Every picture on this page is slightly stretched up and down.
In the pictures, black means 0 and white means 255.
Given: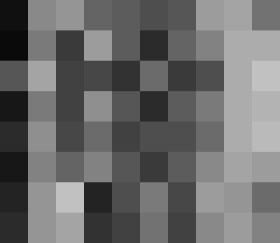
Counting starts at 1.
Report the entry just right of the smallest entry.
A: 122
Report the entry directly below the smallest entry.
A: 86
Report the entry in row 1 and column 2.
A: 137
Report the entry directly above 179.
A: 193
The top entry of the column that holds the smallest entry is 16
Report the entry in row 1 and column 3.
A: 149
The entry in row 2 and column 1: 10
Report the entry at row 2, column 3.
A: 58
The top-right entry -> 114
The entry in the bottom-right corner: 130

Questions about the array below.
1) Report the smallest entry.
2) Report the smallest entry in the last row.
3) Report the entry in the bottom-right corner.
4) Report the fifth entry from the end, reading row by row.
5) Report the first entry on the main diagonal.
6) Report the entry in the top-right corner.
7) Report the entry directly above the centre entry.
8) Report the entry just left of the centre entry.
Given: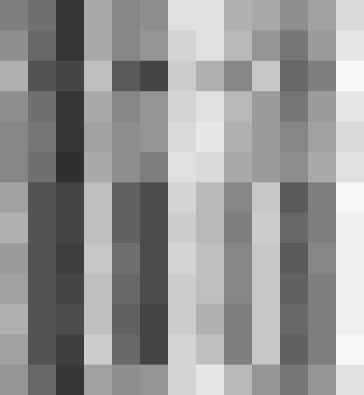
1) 47
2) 54
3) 224
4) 184
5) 126
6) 218
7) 224
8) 76

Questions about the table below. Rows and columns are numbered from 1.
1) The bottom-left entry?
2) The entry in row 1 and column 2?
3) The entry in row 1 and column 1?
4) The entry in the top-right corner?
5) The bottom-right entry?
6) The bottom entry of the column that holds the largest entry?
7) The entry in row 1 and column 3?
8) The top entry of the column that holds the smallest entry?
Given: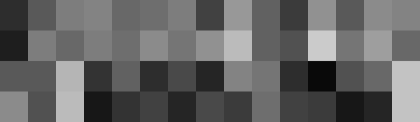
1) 139
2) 89
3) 45
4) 131
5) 195
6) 59
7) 125
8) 145

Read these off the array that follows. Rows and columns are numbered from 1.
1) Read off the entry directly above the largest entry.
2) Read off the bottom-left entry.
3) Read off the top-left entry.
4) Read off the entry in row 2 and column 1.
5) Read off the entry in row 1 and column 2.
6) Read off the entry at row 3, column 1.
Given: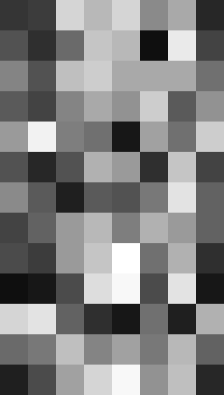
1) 126
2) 31
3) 53
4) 82
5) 60
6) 132

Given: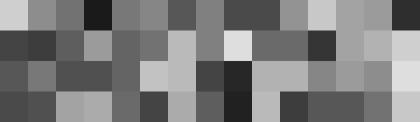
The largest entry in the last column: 222
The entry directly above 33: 39
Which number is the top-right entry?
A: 46
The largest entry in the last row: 200
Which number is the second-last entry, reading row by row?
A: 114
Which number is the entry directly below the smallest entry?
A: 155
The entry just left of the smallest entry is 114
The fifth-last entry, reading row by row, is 61
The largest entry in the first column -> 207
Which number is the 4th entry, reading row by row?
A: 26
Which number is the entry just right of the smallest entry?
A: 120
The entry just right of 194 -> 186
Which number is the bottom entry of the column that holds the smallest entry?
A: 171
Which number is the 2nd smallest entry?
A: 33
